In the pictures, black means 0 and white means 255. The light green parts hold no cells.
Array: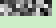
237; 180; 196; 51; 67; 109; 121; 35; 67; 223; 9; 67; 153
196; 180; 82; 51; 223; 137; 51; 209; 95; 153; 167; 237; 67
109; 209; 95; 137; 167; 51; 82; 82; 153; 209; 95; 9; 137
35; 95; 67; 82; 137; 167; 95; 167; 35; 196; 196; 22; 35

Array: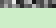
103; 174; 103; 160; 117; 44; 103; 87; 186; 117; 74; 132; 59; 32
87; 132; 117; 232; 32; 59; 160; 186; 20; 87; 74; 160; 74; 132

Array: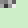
168; 55; 153; 238
137; 125; 181; 95

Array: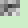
181; 150; 197; 181; 134
150; 90; 165; 165; 210
134; 105; 58; 90; 105
121; 197; 121; 224; 181

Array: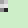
220; 232
164; 204
134; 38

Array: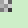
176; 149; 207
163; 223; 98
123; 191; 57

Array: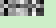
193; 8; 178; 151; 217; 193; 165; 51; 205; 35; 51
165; 8; 165; 137; 178; 230; 151; 66; 230; 78; 22
137; 22; 151; 151; 178; 205; 178; 78; 246; 78; 66
123; 205; 94; 109; 51; 109; 94; 123; 94; 193; 123

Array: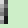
216; 78
190; 23
177; 109
152; 62
137; 23
123; 62
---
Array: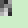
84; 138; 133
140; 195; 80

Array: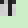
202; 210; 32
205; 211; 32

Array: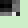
0; 10; 5
33; 41; 37

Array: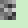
153; 99; 47
96; 187; 145

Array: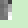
105; 120; 168
113; 137; 177

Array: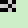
209; 200; 14
7; 2; 196

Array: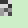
216; 218; 49
159; 90; 149

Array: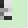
36; 224; 221
156; 153; 205

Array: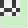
63; 240; 243
244; 59; 65
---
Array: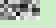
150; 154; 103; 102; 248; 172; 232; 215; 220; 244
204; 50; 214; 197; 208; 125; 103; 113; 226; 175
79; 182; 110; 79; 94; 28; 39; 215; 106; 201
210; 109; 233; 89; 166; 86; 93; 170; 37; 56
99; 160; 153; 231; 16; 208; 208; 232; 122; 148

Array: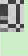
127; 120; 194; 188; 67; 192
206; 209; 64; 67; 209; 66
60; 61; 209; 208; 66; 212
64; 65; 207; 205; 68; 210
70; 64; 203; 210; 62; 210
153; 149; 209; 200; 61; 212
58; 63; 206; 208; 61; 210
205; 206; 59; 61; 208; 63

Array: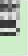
64; 49; 65; 56; 204
129; 188; 130; 216; 174
65; 64; 116; 62; 117
86; 125; 92; 157; 193
222; 221; 195; 224; 180
162; 228; 164; 223; 168
57; 56; 56; 48; 219
55; 62; 55; 62; 218
217; 232; 218; 229; 89

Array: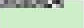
116; 136; 140; 144; 87; 129; 92; 122; 92; 173; 144; 72; 40; 233; 177; 113
174; 91; 135; 117; 170; 141; 96; 129; 178; 94; 115; 121; 231; 77; 40; 144

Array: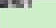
46; 68; 181; 150; 107; 101; 222; 137
98; 81; 160; 71; 93; 149; 196; 114

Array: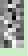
152; 79; 109; 240; 179; 166
132; 141; 36; 180; 175; 102
137; 160; 236; 204; 73; 87
122; 137; 33; 96; 161; 133
110; 164; 168; 51; 141; 82
195; 145; 166; 4; 202; 137
125; 239; 179; 132; 114; 108
131; 147; 29; 170; 178; 102
146; 158; 235; 209; 70; 96
128; 240; 173; 127; 116; 109
114; 177; 236; 187; 85; 77
133; 55; 114; 252; 191; 194
